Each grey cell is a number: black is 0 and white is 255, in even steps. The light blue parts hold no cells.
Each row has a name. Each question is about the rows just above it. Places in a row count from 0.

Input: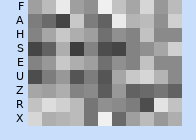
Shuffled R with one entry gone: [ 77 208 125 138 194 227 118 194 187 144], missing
[221]
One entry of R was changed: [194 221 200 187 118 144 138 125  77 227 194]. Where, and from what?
2, [208]
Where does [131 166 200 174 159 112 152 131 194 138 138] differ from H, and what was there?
6, [144]
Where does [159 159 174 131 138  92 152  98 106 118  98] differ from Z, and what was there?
0, [166]
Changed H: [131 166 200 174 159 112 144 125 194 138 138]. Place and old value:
7, [131]

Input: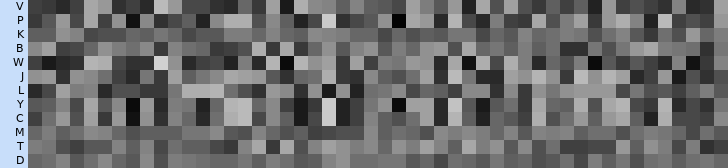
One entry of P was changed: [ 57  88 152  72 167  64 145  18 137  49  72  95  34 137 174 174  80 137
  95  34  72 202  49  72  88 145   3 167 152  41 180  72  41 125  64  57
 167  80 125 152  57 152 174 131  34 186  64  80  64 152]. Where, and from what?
39, [160]
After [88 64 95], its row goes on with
[125  88]
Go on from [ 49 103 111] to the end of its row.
[174  57  49 137  95  80 111 160  49 186 118  41  41 160 145 180 145  57
 186 145 180 160  41  64 152  26  80  49  80]
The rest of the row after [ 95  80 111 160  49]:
[186 118  41  41 160 145 180 145  57 186 145 180 160  41  64 152  26  80
  49  80]
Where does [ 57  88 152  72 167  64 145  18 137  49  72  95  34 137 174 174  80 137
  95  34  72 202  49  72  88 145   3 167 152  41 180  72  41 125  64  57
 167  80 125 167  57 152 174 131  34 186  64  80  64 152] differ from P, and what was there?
39, [160]
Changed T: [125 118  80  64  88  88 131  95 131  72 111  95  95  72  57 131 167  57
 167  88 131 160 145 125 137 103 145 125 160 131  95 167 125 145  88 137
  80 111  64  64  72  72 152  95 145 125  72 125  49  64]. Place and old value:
19, [80]

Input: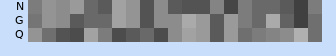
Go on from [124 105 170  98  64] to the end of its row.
[111]
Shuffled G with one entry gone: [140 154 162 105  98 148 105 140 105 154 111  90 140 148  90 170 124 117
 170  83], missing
[64]
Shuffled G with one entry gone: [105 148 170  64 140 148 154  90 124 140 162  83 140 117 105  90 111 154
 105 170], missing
[98]
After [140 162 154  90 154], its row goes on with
[111 124 132 140 176 111]
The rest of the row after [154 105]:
[ 90 162 148  83 140  90  83  83 132  70 124 105 105  90  64 124]
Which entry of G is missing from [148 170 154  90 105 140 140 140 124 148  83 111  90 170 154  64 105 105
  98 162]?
[117]
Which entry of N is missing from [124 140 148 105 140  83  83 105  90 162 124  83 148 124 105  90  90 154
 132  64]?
[70]

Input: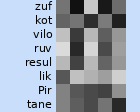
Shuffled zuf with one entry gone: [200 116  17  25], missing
[108]
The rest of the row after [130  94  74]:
[116  40]
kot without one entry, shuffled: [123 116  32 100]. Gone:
[46]

